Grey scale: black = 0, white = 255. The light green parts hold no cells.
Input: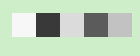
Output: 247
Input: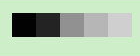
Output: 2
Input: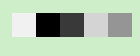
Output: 241
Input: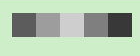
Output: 92
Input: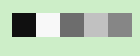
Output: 16
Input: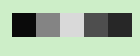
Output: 10
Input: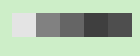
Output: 228
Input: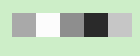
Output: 169
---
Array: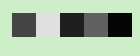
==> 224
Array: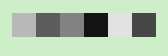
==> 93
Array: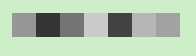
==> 52
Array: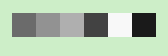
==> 146
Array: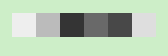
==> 187
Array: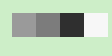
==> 124
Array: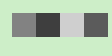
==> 62
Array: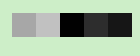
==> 193
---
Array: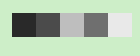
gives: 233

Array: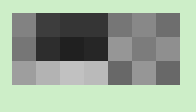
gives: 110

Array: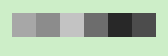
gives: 76

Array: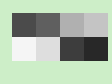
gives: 196

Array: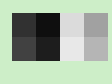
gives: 161

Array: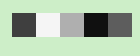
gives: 93

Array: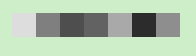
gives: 142

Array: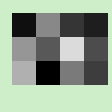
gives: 30
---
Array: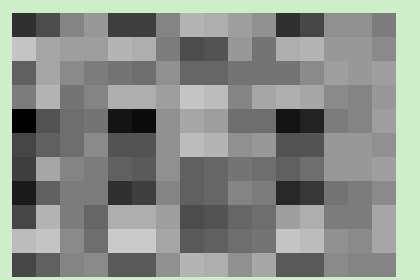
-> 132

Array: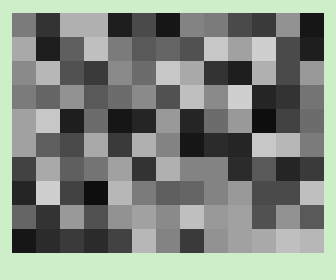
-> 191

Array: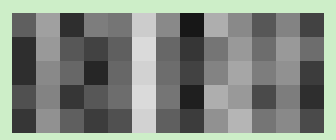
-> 137

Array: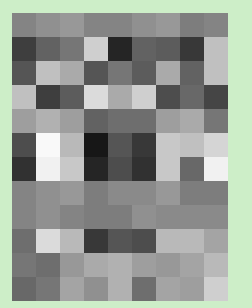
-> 158

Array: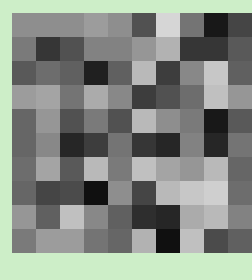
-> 75

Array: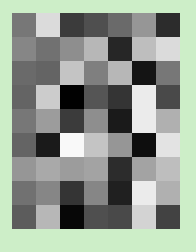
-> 211
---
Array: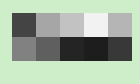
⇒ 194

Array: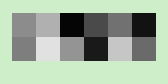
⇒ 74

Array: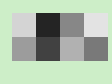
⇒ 36

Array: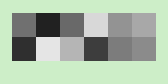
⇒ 216

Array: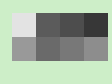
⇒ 91

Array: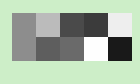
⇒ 74

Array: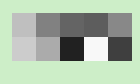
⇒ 100

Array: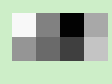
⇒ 129
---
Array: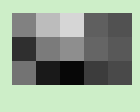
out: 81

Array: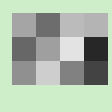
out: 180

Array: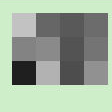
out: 108

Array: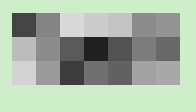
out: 147

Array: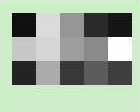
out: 22

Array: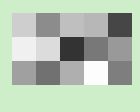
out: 70

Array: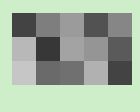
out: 134

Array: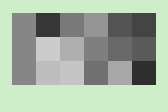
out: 68
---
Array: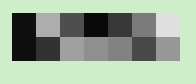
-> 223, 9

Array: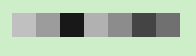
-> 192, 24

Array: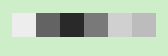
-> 237, 41

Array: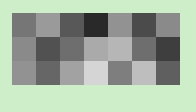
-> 213, 41

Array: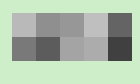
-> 191, 64

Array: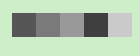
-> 202, 63

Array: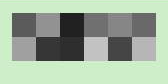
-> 194, 33

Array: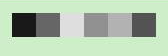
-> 222, 25

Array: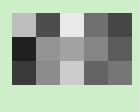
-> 233, 32
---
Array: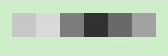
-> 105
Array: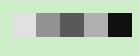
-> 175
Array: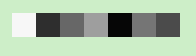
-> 117
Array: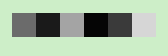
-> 58
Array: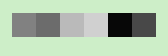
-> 7
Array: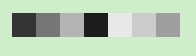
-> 203
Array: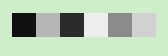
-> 139
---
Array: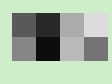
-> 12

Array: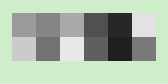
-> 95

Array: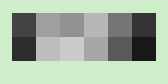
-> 167

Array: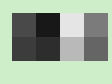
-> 45

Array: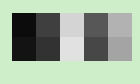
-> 225

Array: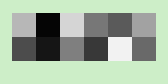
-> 56

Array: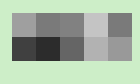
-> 101

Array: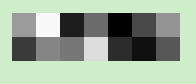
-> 44
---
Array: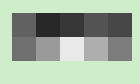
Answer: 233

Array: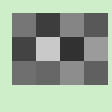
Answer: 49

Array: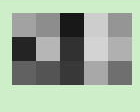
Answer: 49

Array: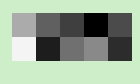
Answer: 112

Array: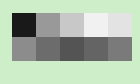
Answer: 84

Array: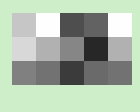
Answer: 134
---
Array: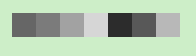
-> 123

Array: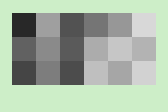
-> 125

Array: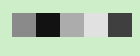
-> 18

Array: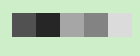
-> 38

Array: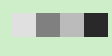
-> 128

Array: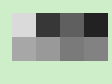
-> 153
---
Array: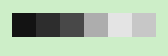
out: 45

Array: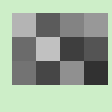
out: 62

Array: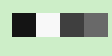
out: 63

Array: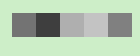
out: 115

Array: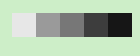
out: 61

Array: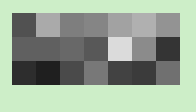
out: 45
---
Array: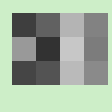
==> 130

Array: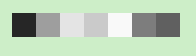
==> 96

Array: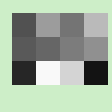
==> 186

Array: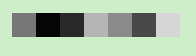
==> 214

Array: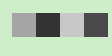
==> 74

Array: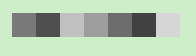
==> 214

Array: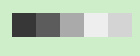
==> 212

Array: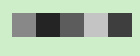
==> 62

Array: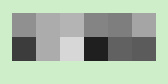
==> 165

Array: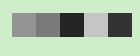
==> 51
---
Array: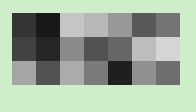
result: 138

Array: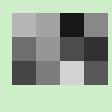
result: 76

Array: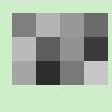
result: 146

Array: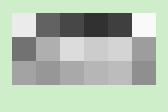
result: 220

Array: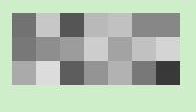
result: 156

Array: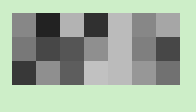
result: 85

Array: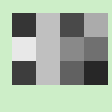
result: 137
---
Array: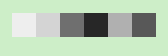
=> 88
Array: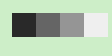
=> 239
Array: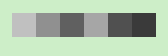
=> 58
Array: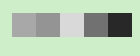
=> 40
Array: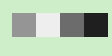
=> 31
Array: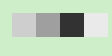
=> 234
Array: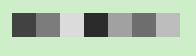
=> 189
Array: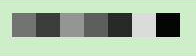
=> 5
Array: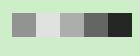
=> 38
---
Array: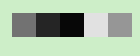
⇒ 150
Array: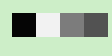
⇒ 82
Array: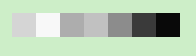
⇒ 9
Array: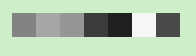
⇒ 73
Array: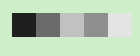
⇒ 228
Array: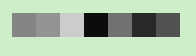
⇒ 82
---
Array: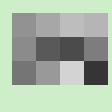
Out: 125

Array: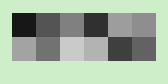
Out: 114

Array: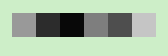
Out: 44

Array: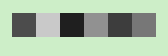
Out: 201

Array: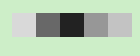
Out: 217

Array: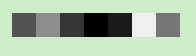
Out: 54
